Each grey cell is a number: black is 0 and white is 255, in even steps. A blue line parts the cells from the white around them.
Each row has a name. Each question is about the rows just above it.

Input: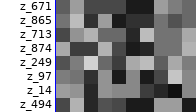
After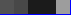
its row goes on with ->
[157  27]
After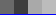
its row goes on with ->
[ 94 169 125]
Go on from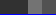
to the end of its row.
[105]

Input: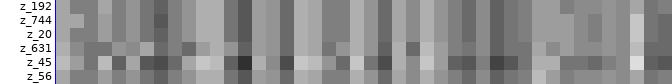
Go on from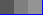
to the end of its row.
[175 175 117  87 157 148 106 175 166 127 127 175 148 106 166 139 175 148
 127 106 139  97 117 127 157 157 157 139 127 148 139 198 117 106]
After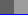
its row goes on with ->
[148 106 175 166 117 148 175 148  97 175 106 187 157 127 117 139  97 117
 117 166 139 157 139 139 148 139 187 106 106]
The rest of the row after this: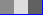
[87]
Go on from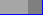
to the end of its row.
[157 127 148 117  87 127 148 175 175 117  87 157 148 106 175 166 127 127
 175 148 106 166 139 175 148 127 106 139  97 117 127 157 157 157 139 127
 148 139 198 117 106]
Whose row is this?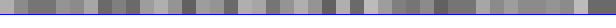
z_631

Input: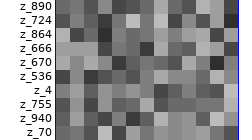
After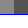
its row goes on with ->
[158  47]
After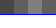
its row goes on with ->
[ 83 188]
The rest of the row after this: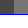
[106  59 169 106  95 178 158  71]

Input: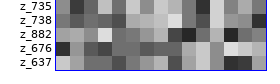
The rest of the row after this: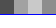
[ 49  59 162]
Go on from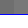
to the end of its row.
[150 180  70  39 111 180  39 111 130]
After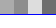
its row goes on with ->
[120 150 180  70  39 111 180  39 111 130]
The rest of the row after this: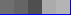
[192 221 120  79 210 150 141  49]
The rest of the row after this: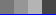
[ 39 111 180  39 111 130]

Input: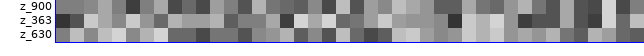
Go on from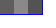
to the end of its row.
[190 105  73  94 190 202 158 137 149 202 179 202 149 168 149 179 117  94
 179 158 105  94]
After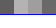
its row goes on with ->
[94]
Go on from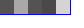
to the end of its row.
[ 73 127]
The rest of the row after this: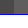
[190 202 158 137 149 202 179 202 149 168 149 179 117  94 179 158 105  94]
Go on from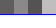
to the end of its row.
[105  73  94 190 202 158 137 149 202 179 202 149 168 149 179 117  94 179
 158 105  94]
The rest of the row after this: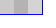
[149  62  83  83 168  83  62 212 105 190]

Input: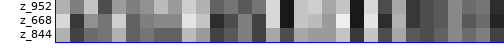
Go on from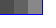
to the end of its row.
[108 127  66]
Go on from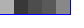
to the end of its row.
[ 89 108  36]
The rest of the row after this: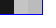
[155 238  24 227  45 177  56  77  89 136  89 108  36]
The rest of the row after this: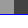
[ 89 127  66 167  77 167 155 155 196  56 196  77 167  89  77  98 136 108
 127  66]
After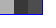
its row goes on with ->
[ 89 136  89 108  36]
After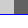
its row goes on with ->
[127 136 136 227 196  45  77 127  66 216  24 196 187 155 238  24 227  45
 177  56  77  89 136  89 108  36]
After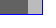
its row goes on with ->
[155  66  89 127  66 167  77 167 155 155 196  56 196  77 167  89  77  98
 136 108 127  66]

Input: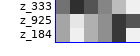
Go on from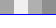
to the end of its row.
[ 56 240]
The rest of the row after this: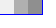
[ 56 240]
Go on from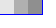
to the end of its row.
[56 84]
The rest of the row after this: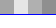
[56 84]
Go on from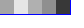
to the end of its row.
[84]
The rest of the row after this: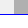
[143  56 240]

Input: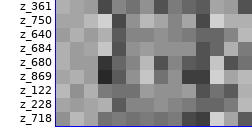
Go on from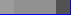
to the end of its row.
[103 176 123]
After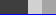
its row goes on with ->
[185]
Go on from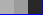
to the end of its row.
[ 91 145 197 114 145  62  62 209 165 185]

